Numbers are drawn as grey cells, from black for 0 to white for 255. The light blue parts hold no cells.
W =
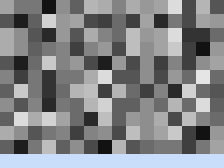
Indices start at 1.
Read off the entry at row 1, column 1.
163
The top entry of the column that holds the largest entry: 181
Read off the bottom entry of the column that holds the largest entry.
119
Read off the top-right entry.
85
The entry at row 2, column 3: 96
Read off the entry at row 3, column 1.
172
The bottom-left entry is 96
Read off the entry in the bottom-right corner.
163
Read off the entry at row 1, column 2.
119
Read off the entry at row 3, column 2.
142
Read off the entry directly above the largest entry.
142
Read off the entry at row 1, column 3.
119
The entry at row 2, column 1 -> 85
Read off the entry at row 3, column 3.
85

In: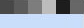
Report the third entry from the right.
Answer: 188
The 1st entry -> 72
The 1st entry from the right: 103

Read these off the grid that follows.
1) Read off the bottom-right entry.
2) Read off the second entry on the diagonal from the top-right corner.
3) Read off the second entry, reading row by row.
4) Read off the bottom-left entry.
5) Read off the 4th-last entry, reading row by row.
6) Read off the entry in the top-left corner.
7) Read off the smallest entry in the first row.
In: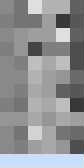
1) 78
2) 56
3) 116
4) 137
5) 158
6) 137
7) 96

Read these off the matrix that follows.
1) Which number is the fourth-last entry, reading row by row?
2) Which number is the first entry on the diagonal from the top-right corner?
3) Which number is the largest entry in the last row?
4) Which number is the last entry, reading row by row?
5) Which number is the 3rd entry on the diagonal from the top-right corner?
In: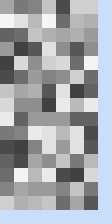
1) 196
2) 207
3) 207
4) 87
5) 166

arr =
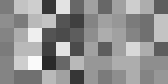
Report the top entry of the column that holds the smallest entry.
54
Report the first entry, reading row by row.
123
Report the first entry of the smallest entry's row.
132
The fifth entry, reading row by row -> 227
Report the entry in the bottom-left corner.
132
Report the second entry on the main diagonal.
123
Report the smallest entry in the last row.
54
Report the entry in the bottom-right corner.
151
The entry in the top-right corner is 93
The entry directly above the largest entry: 185
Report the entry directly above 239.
185
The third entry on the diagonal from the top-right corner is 132
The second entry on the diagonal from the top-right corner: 112
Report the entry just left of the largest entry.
206
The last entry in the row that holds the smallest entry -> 142
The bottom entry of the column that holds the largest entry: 112
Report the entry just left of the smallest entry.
250
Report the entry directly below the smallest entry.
185
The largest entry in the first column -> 142
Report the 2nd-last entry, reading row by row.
132

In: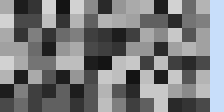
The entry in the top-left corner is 170
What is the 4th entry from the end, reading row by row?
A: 200
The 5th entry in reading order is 20
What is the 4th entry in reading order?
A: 210
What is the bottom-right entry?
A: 73
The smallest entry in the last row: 41
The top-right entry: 180
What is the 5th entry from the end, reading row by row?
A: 96
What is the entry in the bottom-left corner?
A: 73
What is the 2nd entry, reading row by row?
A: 29
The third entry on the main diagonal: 127
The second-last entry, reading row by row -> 52

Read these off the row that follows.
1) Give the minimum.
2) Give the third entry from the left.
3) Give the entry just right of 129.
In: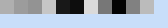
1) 3
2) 147
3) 187

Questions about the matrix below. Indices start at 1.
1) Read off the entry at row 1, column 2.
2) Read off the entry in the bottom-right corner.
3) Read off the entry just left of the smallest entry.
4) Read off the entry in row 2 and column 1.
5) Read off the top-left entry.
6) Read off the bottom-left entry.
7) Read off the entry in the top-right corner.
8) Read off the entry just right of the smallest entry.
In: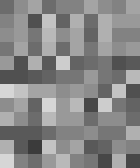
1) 141
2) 71
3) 89
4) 130
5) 108
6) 214
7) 164
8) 195
